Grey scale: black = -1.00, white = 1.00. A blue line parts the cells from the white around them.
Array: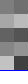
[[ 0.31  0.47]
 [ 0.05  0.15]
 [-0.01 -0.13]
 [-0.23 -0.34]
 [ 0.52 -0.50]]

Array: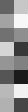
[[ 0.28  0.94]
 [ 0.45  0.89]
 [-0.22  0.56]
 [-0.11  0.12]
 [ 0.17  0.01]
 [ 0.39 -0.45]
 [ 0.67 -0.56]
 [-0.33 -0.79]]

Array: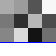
[[ 0.05  0.71 -0.85 -0.12]
 [ 0.34  0.22 -0.34  0.94]
 [-0.06 -0.63  0.44 -0.40]]

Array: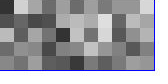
[[-0.60  0.64  0.30 -0.15  0.24 -0.15  0.24 -0.04  0.18  0.18  0.69]
 [-0.15  0.13  0.07 -0.43  0.01  0.07  0.52  0.18  0.01 -0.31  0.01]
 [ 0.07 -0.10  0.24 -0.26 -0.31 -0.55 -0.04 -0.26 -0.04  0.24  0.18]
 [-0.37 -0.20 -0.43 -0.37  0.35  0.47  0.35  0.74 -0.20  0.47  0.30]
 [ 0.47 -0.26  0.30 -0.10 -0.60  0.52 -0.10  0.69 -0.31  0.13  0.41]]

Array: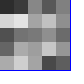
[[ 0.68  0.79  0.29  0.51  0.12]
 [ 0.34  0.62  0.29 -0.43 -0.26]
 [-0.21  0.34  0.24  0.56  0.18]
 [-0.37 -0.10 -0.05  0.12 -0.16]
 [-0.65 -0.54  0.06 -0.31  0.00]]

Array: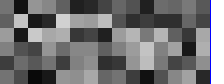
[[-0.25  0.53 -0.81 -0.69  0.64  0.27  0.22  0.48 -0.36 -0.63 -0.52 -0.63
  -0.63 -0.20 -0.47]
 [-0.52 -0.15 -0.31 -0.10 -0.52  0.01  0.12 -0.63 -0.57  0.17  0.48 -0.05
  -0.47 -0.31  0.12]
 [ 0.01 -0.36 -0.47  0.17 -0.15  0.06  0.06 -0.25  0.01  0.22  0.53  0.01
   0.27 -0.81  0.37]
 [-0.10 -0.41 -0.93 -0.81  0.17  0.12  0.32 -0.20 -0.10 -0.52 -0.87 -0.36
   0.06  0.27 -0.69]
 [ 0.22 -0.81  0.58  0.32  0.37 -0.57 -0.47 -0.75  0.22  0.42 -0.05  0.42
  -0.25 -0.57  0.32]
 [-0.10 -0.87  0.17  0.06 -0.25 -0.75 -0.69 -0.47 -0.20 -0.36 -0.75 -0.15
  -0.20 -0.05 -0.31]]

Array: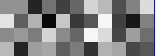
[[ 0.08  0.19 -0.03  0.66  0.08 -0.20  0.93  0.72 -0.44  0.24 -0.14]
 [ 0.14  0.14 -0.72 -0.09 -0.50 -0.20  0.66  0.45 -0.38  0.02  0.72]
 [ 0.78 -0.26  0.40 -0.93  0.56 -0.56 -0.32  0.93 -0.50 -0.82  0.02]
 [ 0.45 -0.72  0.24  0.30 -0.26 -0.03 -0.61  0.40  0.30 -0.44 -0.32]]

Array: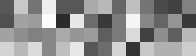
[[-0.32  0.56 -0.09  0.87 -0.32 -0.32  0.33  0.44 -0.21  0.50 -0.09 -0.43
  -0.49  0.01]
 [ 0.66  0.44  0.71  0.06  0.50  0.81 -0.32 -0.15  0.66 -0.60  0.56  0.38
   0.38  0.61]
 [-0.37  0.27  0.22  0.98 -0.66  0.81 -0.15 -0.55 -0.04  0.92  0.06 -0.21
   0.17 -0.55]
 [ 0.27  0.11  0.01  0.06  0.33  0.17  0.22 -0.26 -0.04  0.71 -0.49  0.11
  -0.26  0.44]]
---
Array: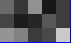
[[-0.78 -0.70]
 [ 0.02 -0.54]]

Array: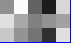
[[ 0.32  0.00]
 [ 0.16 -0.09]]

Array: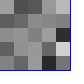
[[-0.18  0.09]
 [ 0.16  0.01]]

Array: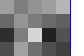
[[ 0.17 -0.03]
 [-0.02  0.68]]

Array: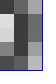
[[-0.53 -0.17]
 [-0.52 -0.15]]

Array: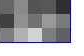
[[ 0.13 -0.11]
 [ 0.39  0.65]]
